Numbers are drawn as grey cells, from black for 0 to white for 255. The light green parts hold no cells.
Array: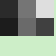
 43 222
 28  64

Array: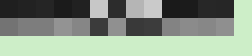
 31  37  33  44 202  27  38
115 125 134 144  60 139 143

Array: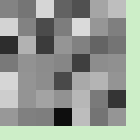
131 214  80 190
211  75 218 127
 45  59 129 116
121 140  63 144
214 141 169 148
205 163 183  52
152 126 189 149

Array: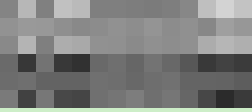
132 128 186 127 123 135 211
146 152 137 145 148 144 159
137 127 169 144 144 144 182
106 115  49 111 115  87  66
108  99  99 110 110 100  99
122 119  69 117 111 102  43

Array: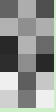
 99  78
177 174
 40 105
 45  40
239 199
208 239

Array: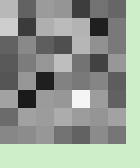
184 155  61 102
206 175 179 121
 98  94 182 121
 89 150 115 151
 85  31 121  93
162 155 245  97
107 156 156 162
135 151  98 118

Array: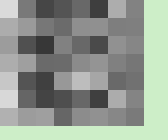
218  70 104 173
172 119 143 126
156  55 104 145
173 106 139 128
199  64 189 105
216  68 103 172
177 159 140 135

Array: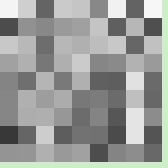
244 100 197 241 247
 76 136 160  95  79
200 109 176 200 193
161 119 203 138 154
132 181 176  94 106
134 157 120 107 103
134 175 108  86 140
 56 205 114  75  84
148 176 161 132 104
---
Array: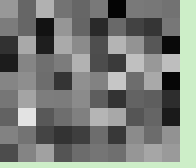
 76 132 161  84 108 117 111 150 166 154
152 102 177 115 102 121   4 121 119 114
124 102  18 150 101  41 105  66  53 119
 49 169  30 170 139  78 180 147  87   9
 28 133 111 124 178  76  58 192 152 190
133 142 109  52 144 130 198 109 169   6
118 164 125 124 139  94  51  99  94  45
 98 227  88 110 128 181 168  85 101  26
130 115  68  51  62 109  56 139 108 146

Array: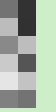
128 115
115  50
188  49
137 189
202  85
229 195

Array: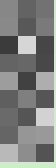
185 141  83
135  99 114
137  88 122
 59 214  70
100 103  72
157  65 174
 95 127  85
106  85 210
101 150 153

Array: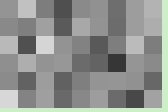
215 131 159 105 136 157 107  72 162
148 193 125  79 138 145 110 157 179
137 127 160  90 168 147 108 157 173
185  80 213 147 130  89 126 187 125
143 174 147 151 107  99  54 149 138
139  98 157  97 127 148 149 145 103

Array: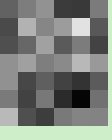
185  79  61 121 132 131
 98 125 146  59  57 123
 74 178 134 156 226  88
 79 103 161  90 124  67
145 160 126 138 184 153
145  71  95  66  51  91
122  66 120  43   5 113

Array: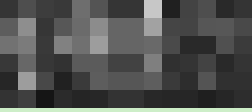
 51  63  21  43  37  39  51  51  40  38  38  31  38  45
 53  78  61  57 110  84  53  53 199  32  67  78  41  52
 93 142  54  87 107 140 101 101 162  69  68  86  87  73
114 123  57 129 112 157 101 101 105  74  41  41  80  59
 56 103  55  50  91  91  66  66 127  48  52  67  41  52
 38 157  72  33  58  93  86  86  94  58  45  84  48  48

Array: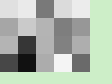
 71  17 172 244 106
224 234 121 219 236
166 202 180 126 151
180  54 179 129 174

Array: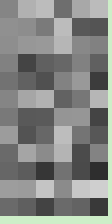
106  95  67 106  99  57
133 177 188 110 168 187
144 141 122 188  88  84
142 151 153 182 136 129
129  68  96 103 129  96
114  97  80 130 153  60
133 166 178  98 119 182
121  89  90 149 150  68
156  83 103 189 116  87
106 165 139 180  75 131
102  92  54 114  74  46
157 155 196 139 199 207
